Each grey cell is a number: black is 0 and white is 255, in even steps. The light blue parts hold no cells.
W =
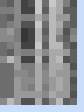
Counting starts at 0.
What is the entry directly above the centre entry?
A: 200
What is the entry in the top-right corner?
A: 82
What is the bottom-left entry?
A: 137
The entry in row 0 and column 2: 137
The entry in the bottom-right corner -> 109
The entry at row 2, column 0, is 109
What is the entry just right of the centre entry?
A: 137
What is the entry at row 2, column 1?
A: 94
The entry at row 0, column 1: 94
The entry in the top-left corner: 109
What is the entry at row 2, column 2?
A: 137
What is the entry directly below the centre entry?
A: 185
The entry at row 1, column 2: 137

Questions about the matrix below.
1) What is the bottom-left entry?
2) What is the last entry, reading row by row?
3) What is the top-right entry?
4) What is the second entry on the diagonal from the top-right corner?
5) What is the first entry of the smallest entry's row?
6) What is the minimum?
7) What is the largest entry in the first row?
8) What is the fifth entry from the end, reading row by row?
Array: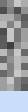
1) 158
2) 92
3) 172
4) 78
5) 92
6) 64
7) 199
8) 105

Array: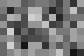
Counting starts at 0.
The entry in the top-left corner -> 135
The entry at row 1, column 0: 120
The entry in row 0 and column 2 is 149
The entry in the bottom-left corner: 104
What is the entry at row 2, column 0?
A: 91
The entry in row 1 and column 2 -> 104
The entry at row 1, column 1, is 38
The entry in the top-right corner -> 163
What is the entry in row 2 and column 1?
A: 179
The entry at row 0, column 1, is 149
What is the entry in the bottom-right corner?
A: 50

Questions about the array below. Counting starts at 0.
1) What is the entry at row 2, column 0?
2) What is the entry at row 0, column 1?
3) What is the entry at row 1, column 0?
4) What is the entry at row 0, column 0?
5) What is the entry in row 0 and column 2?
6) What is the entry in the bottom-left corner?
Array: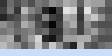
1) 36
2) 107
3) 65
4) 52
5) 80
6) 185

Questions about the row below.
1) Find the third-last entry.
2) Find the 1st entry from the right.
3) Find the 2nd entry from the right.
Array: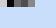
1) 107
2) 136
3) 78

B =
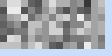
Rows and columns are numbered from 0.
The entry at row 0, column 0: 149
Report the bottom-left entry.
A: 192
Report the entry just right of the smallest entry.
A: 163
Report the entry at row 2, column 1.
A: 163
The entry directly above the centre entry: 134
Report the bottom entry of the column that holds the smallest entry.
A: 235
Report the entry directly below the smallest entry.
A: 83
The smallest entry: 55
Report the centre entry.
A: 208
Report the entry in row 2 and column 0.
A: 110
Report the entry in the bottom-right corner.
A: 134
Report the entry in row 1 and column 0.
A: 83
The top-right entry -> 192
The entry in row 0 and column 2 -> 220
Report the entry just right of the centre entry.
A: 149
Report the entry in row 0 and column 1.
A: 220
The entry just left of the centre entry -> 149

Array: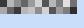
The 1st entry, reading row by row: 57
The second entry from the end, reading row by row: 125
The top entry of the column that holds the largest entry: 224
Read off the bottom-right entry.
45
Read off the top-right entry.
113
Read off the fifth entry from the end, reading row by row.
210
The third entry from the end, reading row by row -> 155

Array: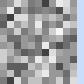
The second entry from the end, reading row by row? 123
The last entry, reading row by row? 220
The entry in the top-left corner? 136
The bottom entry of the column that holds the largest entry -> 207
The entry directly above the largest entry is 123
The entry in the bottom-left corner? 123
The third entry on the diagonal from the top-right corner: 166
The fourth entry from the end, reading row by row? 152
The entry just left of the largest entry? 207
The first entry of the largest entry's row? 152
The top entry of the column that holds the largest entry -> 234
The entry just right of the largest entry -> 166
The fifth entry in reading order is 123
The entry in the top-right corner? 152
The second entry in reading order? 152
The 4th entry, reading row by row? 180

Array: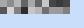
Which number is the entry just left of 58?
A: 70
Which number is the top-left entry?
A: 168
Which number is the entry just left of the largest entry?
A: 86
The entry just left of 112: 182

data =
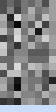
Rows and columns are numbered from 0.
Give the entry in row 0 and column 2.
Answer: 78
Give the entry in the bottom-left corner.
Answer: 51
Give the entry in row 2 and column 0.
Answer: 175
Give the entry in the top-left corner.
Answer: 78
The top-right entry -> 159
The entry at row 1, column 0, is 78
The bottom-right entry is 159
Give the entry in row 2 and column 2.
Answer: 217
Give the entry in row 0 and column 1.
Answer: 105
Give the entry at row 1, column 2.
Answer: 65
